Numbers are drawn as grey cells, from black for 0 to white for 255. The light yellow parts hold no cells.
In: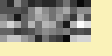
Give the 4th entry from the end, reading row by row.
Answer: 10
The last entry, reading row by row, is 211
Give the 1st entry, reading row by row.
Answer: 83
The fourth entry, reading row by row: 83
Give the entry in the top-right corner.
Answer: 40
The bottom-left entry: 154
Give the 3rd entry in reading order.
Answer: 141
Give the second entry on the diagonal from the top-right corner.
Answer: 141
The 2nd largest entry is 224
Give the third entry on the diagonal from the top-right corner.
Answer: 56
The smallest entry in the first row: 10
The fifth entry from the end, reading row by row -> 56
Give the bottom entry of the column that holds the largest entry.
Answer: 211

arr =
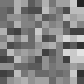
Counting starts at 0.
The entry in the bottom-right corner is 76
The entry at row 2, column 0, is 106
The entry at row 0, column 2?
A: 176
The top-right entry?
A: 35
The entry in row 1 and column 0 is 106
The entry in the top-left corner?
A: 118
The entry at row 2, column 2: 145
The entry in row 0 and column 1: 118
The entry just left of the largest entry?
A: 201
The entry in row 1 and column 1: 91
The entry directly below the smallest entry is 188
